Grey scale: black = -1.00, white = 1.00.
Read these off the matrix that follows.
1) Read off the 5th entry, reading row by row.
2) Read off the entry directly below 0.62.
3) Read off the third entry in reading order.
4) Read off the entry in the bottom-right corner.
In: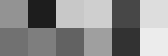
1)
-0.44
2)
0.25
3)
0.57
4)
0.85

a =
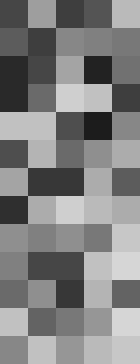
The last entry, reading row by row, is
0.56
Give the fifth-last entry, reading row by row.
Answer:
0.06
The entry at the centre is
-0.57
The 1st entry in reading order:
-0.45
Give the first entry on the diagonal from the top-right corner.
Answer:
0.46
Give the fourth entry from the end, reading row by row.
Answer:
0.51
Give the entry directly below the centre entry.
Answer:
0.62
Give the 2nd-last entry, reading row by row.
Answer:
0.46
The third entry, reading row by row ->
-0.51
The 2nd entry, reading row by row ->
0.24
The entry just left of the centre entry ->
-0.57
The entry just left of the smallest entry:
-0.39
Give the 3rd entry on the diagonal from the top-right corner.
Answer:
0.29
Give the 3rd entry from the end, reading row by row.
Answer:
0.18
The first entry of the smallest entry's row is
0.51

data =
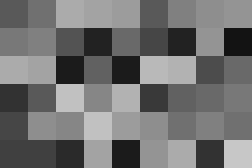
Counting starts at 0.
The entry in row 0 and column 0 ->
-0.30
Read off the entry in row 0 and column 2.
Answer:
0.34
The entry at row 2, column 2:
-0.79
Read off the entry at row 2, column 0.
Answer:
0.34
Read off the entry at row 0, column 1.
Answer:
-0.12
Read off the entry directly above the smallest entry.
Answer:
0.16
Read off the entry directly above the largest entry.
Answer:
-0.12
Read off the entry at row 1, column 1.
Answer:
0.00
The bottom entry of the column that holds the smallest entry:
0.56
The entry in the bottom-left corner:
-0.50

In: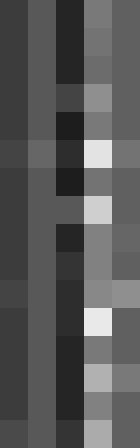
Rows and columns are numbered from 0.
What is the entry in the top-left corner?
-0.53
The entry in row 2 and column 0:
-0.53
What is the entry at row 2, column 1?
-0.31
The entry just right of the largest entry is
-0.25
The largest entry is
0.83
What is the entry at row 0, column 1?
-0.31
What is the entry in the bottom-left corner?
-0.42
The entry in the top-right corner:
-0.25
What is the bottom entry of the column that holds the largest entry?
0.34
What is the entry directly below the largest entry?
-0.05
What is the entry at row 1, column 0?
-0.53
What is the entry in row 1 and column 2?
-0.71
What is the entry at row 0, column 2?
-0.71
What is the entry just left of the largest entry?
-0.65
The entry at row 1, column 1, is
-0.31

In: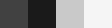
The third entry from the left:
0.58
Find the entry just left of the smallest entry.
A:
-0.49
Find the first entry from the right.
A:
0.92

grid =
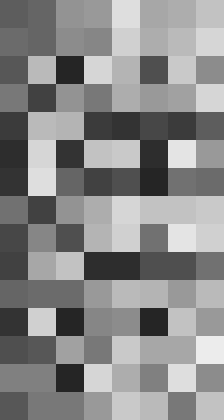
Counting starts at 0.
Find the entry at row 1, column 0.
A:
-0.16
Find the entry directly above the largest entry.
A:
0.20
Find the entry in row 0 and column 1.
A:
-0.21
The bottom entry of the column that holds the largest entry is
0.52
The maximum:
0.85
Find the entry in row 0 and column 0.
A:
-0.27
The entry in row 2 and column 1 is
0.46
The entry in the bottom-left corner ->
-0.32
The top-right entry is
0.52
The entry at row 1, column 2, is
0.10
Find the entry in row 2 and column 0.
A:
-0.32
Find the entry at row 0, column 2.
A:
0.15
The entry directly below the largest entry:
0.10
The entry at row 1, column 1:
-0.21
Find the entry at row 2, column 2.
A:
-0.71

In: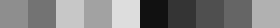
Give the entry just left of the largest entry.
0.27
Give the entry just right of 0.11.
-0.10
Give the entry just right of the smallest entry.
-0.59

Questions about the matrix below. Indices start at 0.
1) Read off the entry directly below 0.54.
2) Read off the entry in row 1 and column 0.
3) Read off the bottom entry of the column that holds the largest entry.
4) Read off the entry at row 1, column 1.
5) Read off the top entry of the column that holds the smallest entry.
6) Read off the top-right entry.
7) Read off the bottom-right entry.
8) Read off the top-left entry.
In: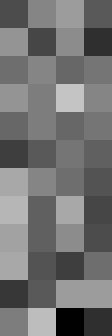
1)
-0.19
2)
0.16
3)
-0.99
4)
-0.45
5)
0.22
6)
-0.30
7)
-0.63
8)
-0.40

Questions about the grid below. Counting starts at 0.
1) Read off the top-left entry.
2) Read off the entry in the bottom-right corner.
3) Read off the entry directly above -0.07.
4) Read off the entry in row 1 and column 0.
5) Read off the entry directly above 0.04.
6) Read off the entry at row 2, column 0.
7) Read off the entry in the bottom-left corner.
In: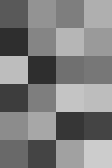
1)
-0.30
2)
0.60
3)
0.21
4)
-0.64
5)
0.15
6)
0.48
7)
-0.18
